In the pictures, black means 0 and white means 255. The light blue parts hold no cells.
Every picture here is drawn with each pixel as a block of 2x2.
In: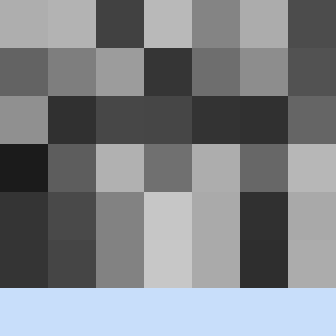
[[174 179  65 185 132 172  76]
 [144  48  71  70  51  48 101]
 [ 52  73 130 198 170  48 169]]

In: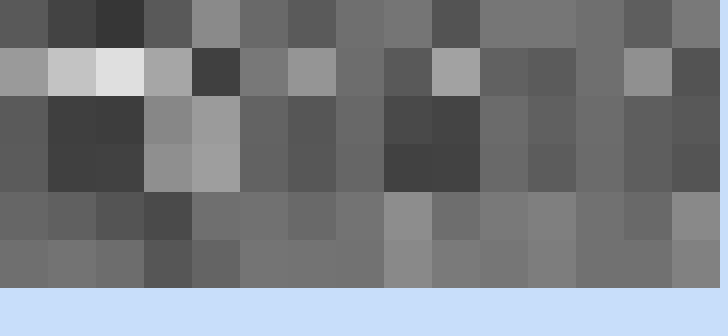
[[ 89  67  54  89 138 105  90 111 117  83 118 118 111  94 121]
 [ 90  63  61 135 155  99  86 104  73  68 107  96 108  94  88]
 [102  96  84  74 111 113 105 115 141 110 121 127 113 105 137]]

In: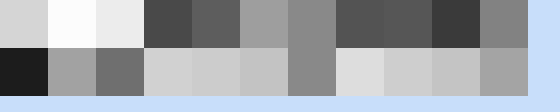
[[213 252 236  73  93 158 137  83  86  58 130]]

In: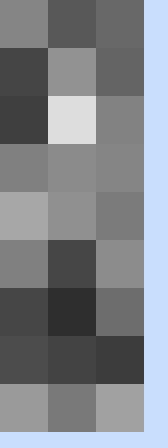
[[133  87 104]
 [ 64 221 130]
 [167 143 122]
 [ 71  46 109]
 [155 121 162]]

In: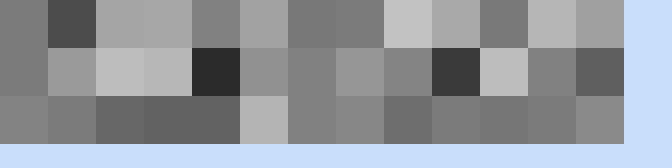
[[123  76 165 166 130 162 120 122 194 169 121 182 160]
 [131 122 103  98  98 180 129 135 110 123 118 122 138]]

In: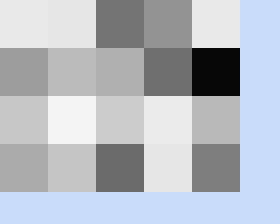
[[232 231 116 148 233]
 [199 243 203 234 186]]

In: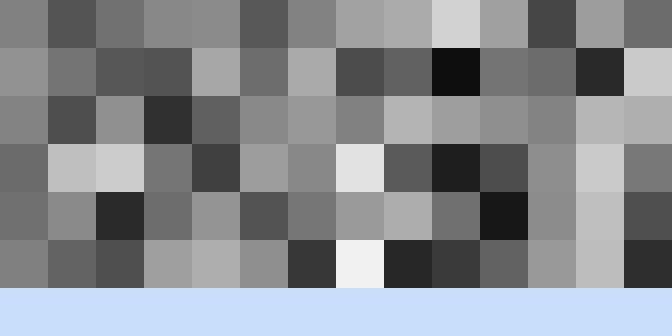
[[129  84 113 136 139  88 130 162 171 210 160  70 157 108]
 [131  78 144  48  96 137 152 129 180 158 143 131 182 175]
 [112 138  42 109 148  83 118 154 173 112  23 140 191  79]]

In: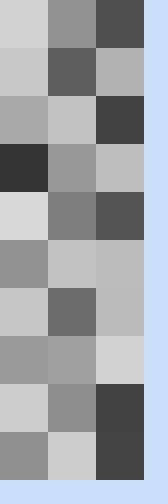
[[210 146  79]
 [167 193  66]
 [215 127  85]
 [197 109 186]
 [204 141  66]]

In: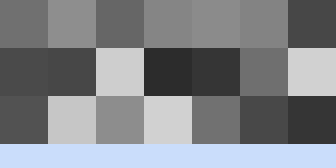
[[112 142 102 133 139 131  71]
 [ 82 198 141 209 113  72  53]]
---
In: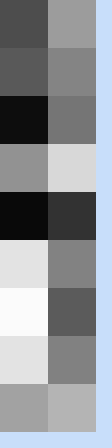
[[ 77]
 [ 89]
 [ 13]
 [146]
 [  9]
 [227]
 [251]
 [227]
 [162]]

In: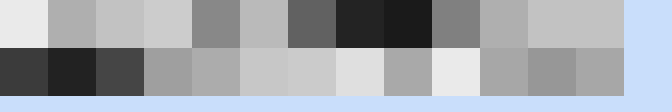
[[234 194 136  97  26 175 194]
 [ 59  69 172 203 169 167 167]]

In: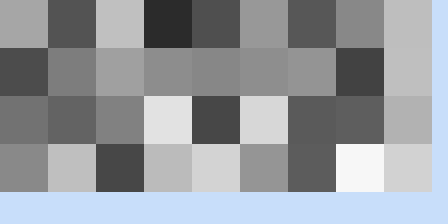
[[166 192  79  87 190]
 [ 76 160 135 148 191]
 [114 129  71  90 178]
 [137  71 211  92 210]]

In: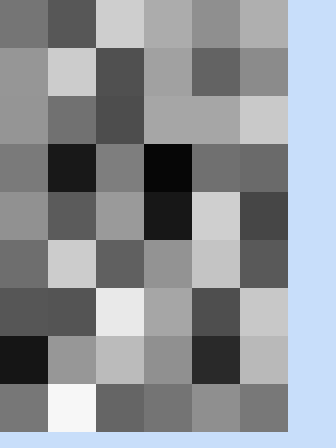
[[117 206 143]
 [150  80  99]
 [149  77 166]
 [122 126 112]
 [145 154 207]
 [110  96 196]
 [ 86 233  78]
 [ 21 187  41]
 [119 101 143]]

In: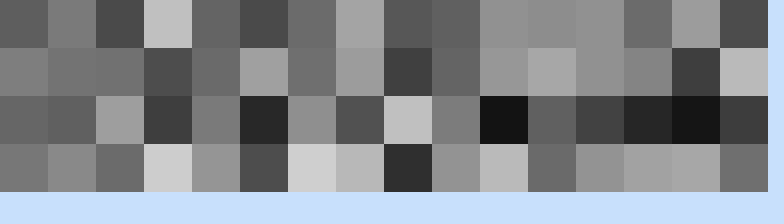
[[ 94  73 100 108  87 145 144 156]
 [126 113 106 112  64 151 144  63]
 [101 158 122 143 191  19  67  21]
 [118 107 148 207  48 187 146 167]]

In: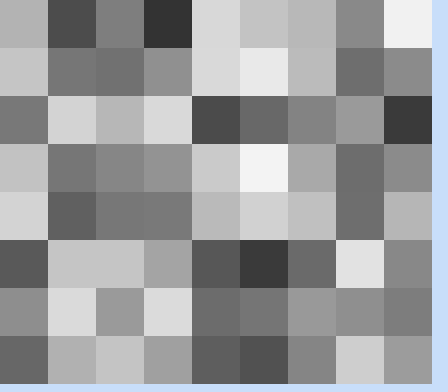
[[179 126 216 184 241]
 [197 113 217 187 139]
 [120 183  75 131  58]
 [194 134 202 169 139]
 [211 119 186 192 182]
 [ 89 197  87 106 136]
 [142 154 108 153 125]
 [103 196  94 133 156]]
